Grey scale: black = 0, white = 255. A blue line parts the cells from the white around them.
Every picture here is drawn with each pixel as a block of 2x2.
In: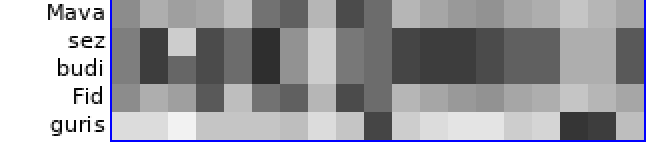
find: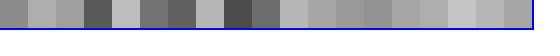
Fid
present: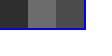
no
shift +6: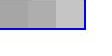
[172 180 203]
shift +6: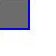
[114]

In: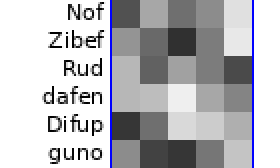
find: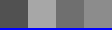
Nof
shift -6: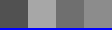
[ 75 161 105 134]
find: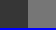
guno

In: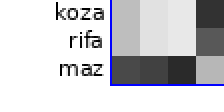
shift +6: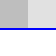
[196 231]
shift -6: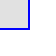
[219]
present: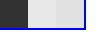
no
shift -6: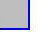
[184]

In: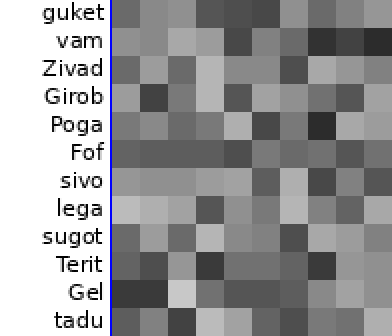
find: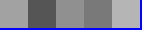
lega
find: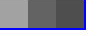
tadu
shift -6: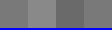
[115 131 100 115]
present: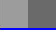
yes
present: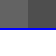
yes
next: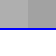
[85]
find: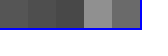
guket

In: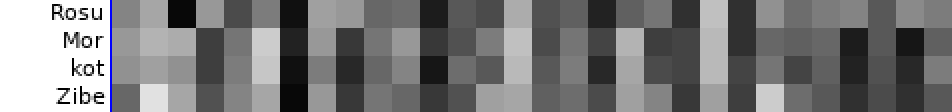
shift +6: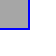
[172]
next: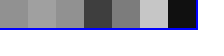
[124]
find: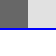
Zibe
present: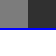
no
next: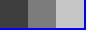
[16]
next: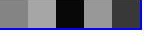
[117]

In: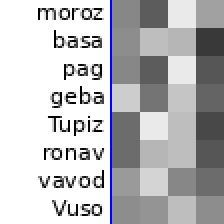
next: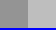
[141]
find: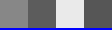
pag
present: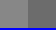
yes
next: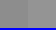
[190]
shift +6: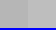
[188 196]
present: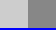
no

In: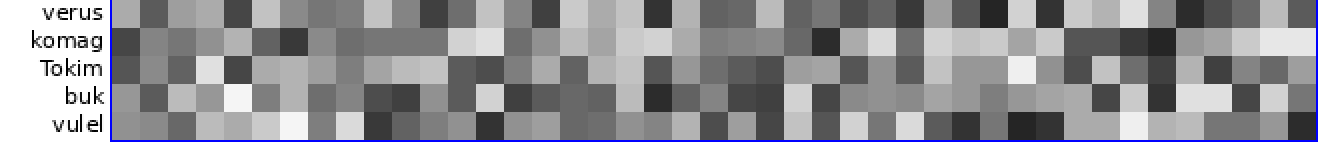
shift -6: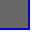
[98]
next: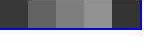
[145]
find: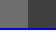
Tokim

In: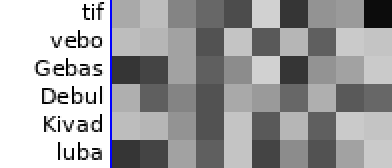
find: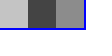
luba
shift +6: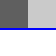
[101 208]
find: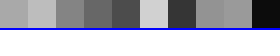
tif
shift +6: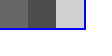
[109  82 215]
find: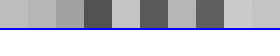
vebo
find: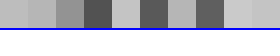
Kivad

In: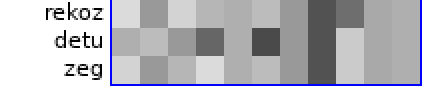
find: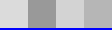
rekoz
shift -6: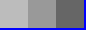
[182 147  96]
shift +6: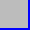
[194]
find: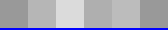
zeg
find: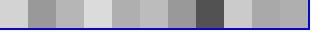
zeg
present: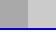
no

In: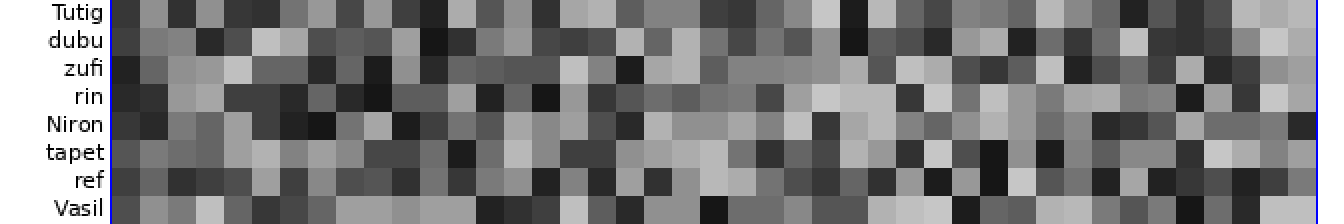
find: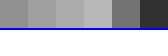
tapet
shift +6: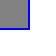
[136]

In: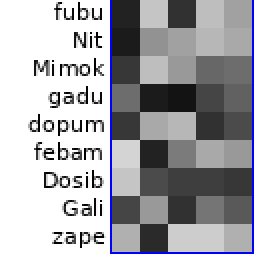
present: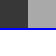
yes
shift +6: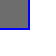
[115]
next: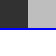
[161]

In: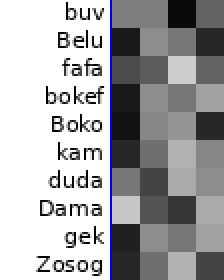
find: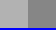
kam
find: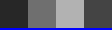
Zosog
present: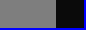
yes
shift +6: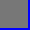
[125]

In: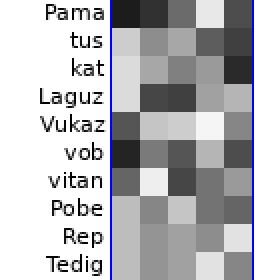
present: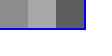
yes
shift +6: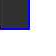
[55]
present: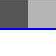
yes
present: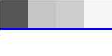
yes
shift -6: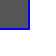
[79]
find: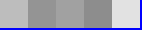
Rep

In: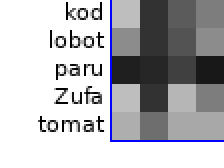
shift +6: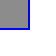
[146]
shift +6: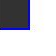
[56]
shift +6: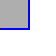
[180]
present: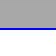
yes

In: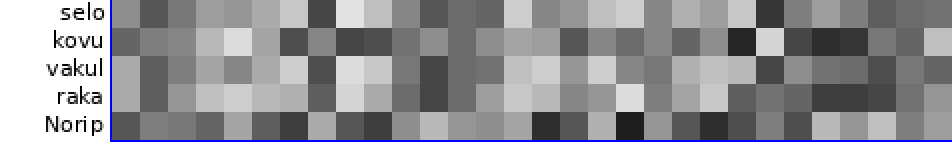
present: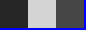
yes
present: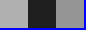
yes
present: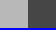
yes
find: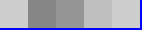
selo
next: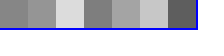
[114]
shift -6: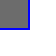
[102]
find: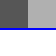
Norip

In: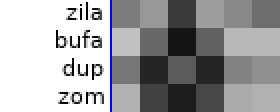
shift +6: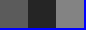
[ 97  43 137]
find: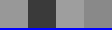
zila
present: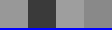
yes
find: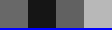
bufa

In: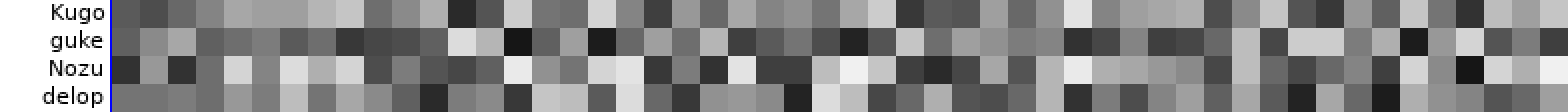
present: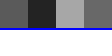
yes
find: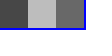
Nozu
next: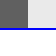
[145]
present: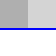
yes
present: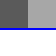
no
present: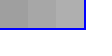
yes

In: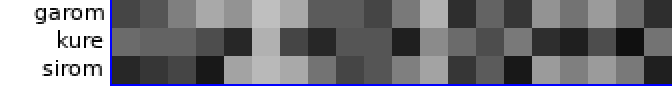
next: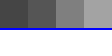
[54]
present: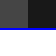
yes

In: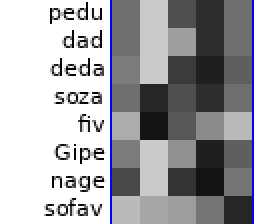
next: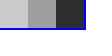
[111]
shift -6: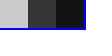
[196  46  13]
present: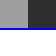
yes

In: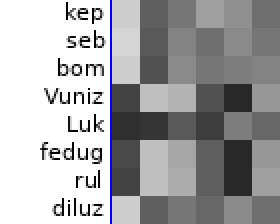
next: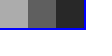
[159]
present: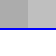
no
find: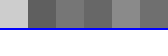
diluz
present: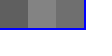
no
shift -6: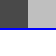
[ 67 185]
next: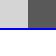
[131]

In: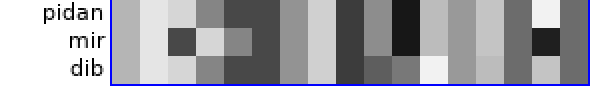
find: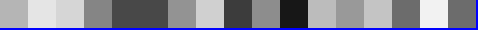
pidan
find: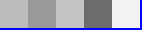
pidan
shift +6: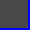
[78]
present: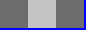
yes
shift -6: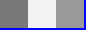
[114 236 147]

